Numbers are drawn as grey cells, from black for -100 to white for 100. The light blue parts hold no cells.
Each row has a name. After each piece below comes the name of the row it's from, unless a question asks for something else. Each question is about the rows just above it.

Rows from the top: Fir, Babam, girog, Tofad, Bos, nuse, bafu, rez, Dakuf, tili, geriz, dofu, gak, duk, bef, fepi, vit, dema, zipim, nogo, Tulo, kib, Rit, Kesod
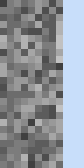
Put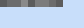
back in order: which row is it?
kib
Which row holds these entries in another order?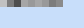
Dakuf

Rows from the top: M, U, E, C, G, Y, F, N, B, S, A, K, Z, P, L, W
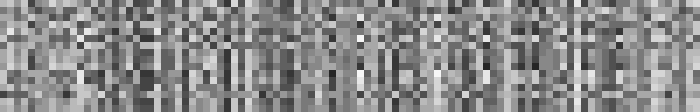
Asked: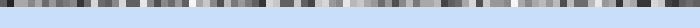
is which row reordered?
A
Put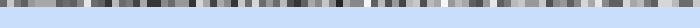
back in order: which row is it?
A
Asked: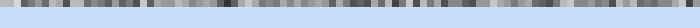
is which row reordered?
W
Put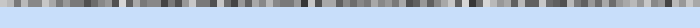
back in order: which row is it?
B
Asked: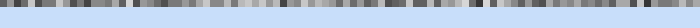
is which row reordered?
B

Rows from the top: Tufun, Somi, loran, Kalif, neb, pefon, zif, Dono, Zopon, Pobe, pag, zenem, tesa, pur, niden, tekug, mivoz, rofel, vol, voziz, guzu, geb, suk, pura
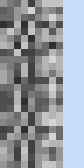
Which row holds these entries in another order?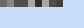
vol
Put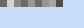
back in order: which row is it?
voziz
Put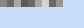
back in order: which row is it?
loran
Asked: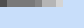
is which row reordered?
Zopon
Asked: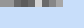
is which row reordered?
Somi

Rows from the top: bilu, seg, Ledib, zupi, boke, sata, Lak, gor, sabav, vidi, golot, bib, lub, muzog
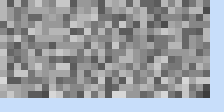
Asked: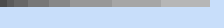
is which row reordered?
seg
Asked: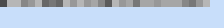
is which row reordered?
seg
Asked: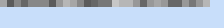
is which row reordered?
Ledib
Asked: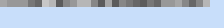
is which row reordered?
sabav
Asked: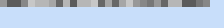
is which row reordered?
bilu

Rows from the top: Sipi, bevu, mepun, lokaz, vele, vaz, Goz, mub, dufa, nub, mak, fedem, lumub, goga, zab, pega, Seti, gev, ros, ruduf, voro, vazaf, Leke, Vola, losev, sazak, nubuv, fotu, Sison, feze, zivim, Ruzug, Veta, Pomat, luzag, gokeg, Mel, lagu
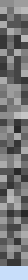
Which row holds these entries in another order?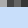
fedem
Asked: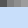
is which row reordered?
Leke
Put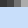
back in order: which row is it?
vazaf
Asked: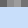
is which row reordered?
gokeg
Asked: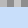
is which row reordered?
Seti
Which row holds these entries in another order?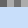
feze
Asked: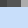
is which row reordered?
lokaz

